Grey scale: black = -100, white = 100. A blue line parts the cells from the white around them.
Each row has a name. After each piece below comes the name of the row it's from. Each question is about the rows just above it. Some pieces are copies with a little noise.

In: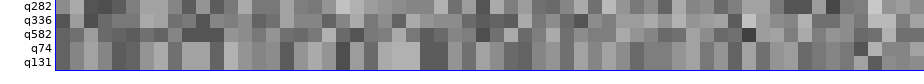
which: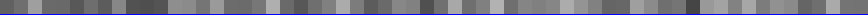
q582
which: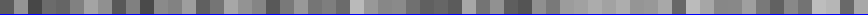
q336

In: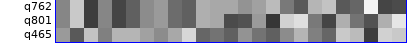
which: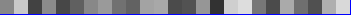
q801

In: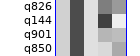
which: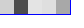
q850
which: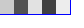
q144

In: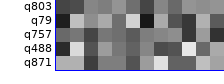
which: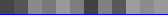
q803
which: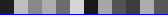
q79
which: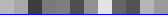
q871

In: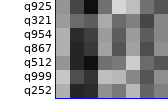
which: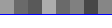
q321
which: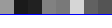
q512

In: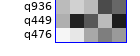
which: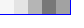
q476
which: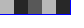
q449

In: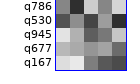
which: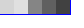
q167
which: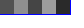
q530
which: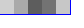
q945

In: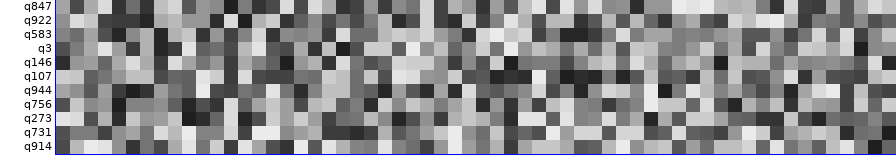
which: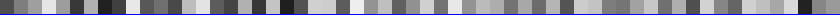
q3
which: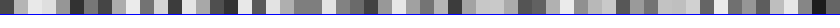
q914
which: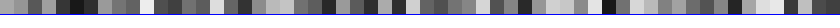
q944
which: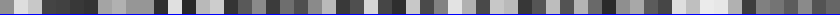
q922
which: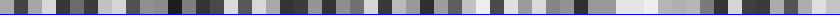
q847

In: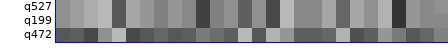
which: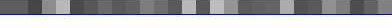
q472
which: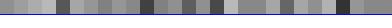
q199
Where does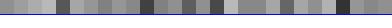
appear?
q527

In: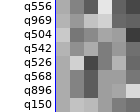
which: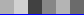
q526
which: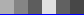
q556
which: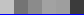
q504
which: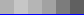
q150

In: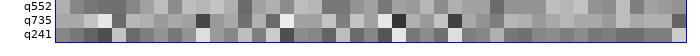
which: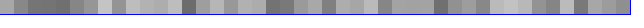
q552

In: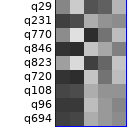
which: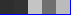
q720
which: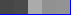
q108
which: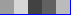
q823

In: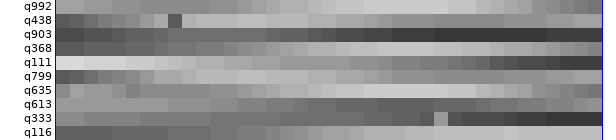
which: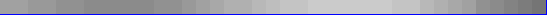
q992
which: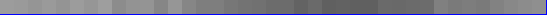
q613
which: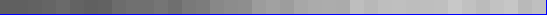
q116
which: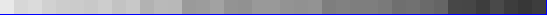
q111

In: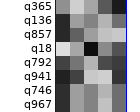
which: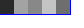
q967
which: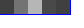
q792
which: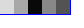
q18

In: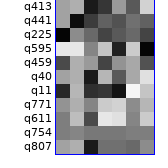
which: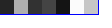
q11
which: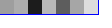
q40
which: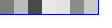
q611
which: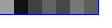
q441
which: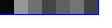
q225

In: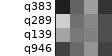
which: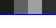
q383
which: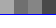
q139

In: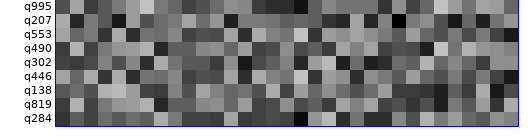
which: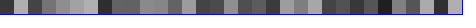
q819
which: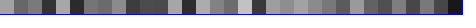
q553
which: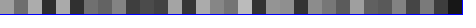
q446
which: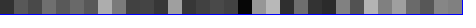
q284
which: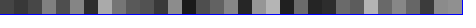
q302

